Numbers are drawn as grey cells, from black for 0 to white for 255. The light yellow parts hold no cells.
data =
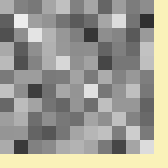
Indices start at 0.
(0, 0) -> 175
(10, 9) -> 165
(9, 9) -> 205
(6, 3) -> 112
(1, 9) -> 116
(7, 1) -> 188
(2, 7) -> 142
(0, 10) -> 141
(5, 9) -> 152
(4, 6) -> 162
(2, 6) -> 54
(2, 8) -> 133
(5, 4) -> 124
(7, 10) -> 99
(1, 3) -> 147
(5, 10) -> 126
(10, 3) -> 139
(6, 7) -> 119
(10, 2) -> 129
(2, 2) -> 228
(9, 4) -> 118
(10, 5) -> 179
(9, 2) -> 100
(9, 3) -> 86
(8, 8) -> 192
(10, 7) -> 121
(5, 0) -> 122
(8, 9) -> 131
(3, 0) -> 169
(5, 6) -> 122
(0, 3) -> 166
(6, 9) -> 191
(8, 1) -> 175
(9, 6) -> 182

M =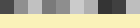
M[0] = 73
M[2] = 193
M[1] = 143
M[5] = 203

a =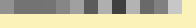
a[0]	145
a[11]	128
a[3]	116
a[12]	199

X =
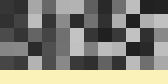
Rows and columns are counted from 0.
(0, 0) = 54
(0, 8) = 112
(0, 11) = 35
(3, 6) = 127
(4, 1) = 59
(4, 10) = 111
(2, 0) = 75
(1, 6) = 114
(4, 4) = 137
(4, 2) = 179
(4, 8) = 50
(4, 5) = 57
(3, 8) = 179
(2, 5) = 195
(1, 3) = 53
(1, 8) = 174
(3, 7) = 188
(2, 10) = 48
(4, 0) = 70

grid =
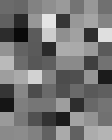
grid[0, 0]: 107
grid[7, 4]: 158
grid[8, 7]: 113
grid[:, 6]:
[152, 165, 45, 154, 63, 149, 89, 104, 147, 172]
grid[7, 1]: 127
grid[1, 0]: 96
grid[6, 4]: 80
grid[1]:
[96, 41, 151, 228, 54, 152, 165, 132]
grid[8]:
[154, 120, 81, 50, 27, 163, 147, 113]
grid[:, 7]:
[112, 132, 223, 90, 114, 27, 95, 116, 113, 180]
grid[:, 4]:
[154, 54, 143, 172, 138, 76, 80, 158, 27, 170]
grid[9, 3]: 97
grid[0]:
[107, 103, 130, 143, 154, 116, 152, 112]
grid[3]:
[147, 99, 90, 42, 172, 170, 154, 90]
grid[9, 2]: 129
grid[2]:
[44, 9, 91, 205, 143, 161, 45, 223]

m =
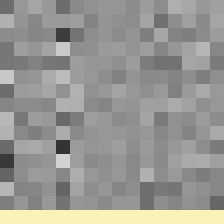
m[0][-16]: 109
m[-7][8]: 139
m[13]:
[182, 132, 134, 146, 101, 163, 142, 150, 134, 142, 110, 121, 117, 149, 144, 135]
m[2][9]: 148
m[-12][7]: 154
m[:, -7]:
[139, 141, 148, 147, 156, 148, 151, 148, 143, 146, 142, 137, 138, 142, 150]
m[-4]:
[57, 140, 144, 150, 210, 157, 138, 142, 150, 137, 151, 138, 159, 170, 171, 159]
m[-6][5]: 138
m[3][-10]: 143
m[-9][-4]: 129
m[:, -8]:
[149, 144, 139, 156, 143, 130, 163, 151, 139, 150, 158, 150, 151, 134, 150]
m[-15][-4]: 175
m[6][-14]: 157
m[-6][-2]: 149
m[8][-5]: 123
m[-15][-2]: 152
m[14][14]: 139
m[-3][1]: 141
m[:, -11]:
[138, 158, 116, 142, 157, 156, 177, 175, 124, 138, 155, 157, 174, 163, 149]
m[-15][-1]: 160
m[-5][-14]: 169
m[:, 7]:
[150, 148, 148, 154, 150, 141, 151, 133, 152, 152, 151, 142, 144, 150, 138]
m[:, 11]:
[141, 112, 166, 133, 114, 139, 153, 159, 123, 135, 140, 138, 141, 121, 142]
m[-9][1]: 156
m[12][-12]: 135
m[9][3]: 140
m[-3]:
[100, 141, 155, 154, 135, 174, 151, 144, 151, 138, 176, 141, 153, 137, 125, 135]

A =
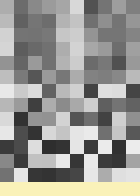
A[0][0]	173
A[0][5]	216
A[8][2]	148
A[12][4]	62
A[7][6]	206
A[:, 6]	[82, 112, 148, 167, 107, 130, 67, 206, 110, 234, 58, 233, 231]
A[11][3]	192
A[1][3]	109
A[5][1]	122
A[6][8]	220
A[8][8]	207
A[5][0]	190
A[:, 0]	[173, 186, 210, 213, 147, 190, 232, 183, 217, 231, 58, 136, 114]
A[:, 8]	[158, 116, 117, 109, 81, 136, 220, 116, 207, 197, 49, 53, 223]
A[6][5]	208
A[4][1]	101
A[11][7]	59
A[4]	[147, 101, 154, 113, 179, 204, 107, 120, 81, 153]
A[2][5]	205
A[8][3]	146
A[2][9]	132
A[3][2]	105
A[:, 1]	[108, 97, 116, 93, 101, 122, 202, 155, 50, 77, 75, 58, 230]
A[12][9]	227
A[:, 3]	[155, 109, 120, 113, 113, 154, 98, 173, 146, 215, 46, 192, 51]
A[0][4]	166
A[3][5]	211
